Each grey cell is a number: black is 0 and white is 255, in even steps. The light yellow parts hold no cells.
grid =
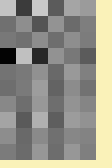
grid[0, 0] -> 195
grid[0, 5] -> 155
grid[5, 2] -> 157
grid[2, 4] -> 142
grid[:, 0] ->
[195, 112, 120, 3, 115, 110, 136, 164, 141, 123]
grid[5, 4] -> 140
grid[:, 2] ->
[201, 84, 141, 39, 145, 157, 152, 176, 138, 151]
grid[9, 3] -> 109
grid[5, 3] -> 99
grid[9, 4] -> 151
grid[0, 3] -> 91
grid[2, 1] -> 112
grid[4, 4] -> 153
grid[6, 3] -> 110
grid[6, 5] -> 133
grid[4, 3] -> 105
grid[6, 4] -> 147

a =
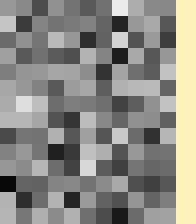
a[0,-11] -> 153
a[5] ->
[168, 151, 129, 88, 156, 168, 94, 176, 184, 186, 100]
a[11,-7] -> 136
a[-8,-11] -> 171
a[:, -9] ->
[75, 131, 117, 113, 153, 129, 190, 166, 115, 117, 183, 98, 110, 175]
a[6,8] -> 94
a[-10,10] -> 194
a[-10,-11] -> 126
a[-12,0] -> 108
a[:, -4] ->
[234, 36, 210, 29, 164, 176, 66, 102, 202, 83, 64, 170, 81, 24]
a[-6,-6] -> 160
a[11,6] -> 139
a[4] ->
[126, 149, 153, 166, 163, 142, 52, 164, 111, 92, 194]
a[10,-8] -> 110
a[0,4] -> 115
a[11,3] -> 132
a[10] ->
[150, 139, 183, 110, 67, 216, 93, 64, 116, 101, 107]
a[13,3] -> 139
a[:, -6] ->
[88, 129, 46, 179, 142, 168, 123, 188, 160, 192, 216, 115, 154, 111]
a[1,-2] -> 169
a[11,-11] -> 8
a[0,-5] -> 113
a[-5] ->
[129, 153, 117, 32, 57, 192, 175, 83, 153, 113, 114]
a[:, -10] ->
[138, 58, 145, 88, 149, 151, 222, 182, 116, 153, 139, 100, 46, 118]
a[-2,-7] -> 36
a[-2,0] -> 178
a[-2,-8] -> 179
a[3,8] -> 169
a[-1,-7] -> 177

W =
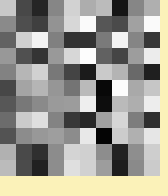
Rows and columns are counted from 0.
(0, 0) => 200
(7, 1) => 203
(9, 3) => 140
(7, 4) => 55
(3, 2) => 52
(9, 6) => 141
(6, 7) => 186
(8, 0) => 83
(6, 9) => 237
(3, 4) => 215
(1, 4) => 215
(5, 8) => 169
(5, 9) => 198
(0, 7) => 21
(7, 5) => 39
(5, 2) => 181
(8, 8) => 176
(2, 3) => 128
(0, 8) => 134
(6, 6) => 13
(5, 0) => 71
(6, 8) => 174
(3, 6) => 97
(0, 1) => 72
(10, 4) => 223
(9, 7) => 34
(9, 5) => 208
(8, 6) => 4
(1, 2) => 63
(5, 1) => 164

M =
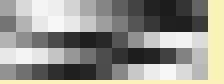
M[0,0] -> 162
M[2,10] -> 237
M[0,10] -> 28
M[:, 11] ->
[52, 30, 242, 130, 218]
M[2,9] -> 202
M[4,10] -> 246
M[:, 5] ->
[169, 198, 30, 113, 36]
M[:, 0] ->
[162, 116, 179, 231, 146]
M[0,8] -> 67
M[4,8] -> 200
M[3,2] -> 230
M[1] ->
[116, 179, 231, 247, 231, 198, 158, 124, 84, 55, 32, 30, 57]
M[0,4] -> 211
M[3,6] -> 77
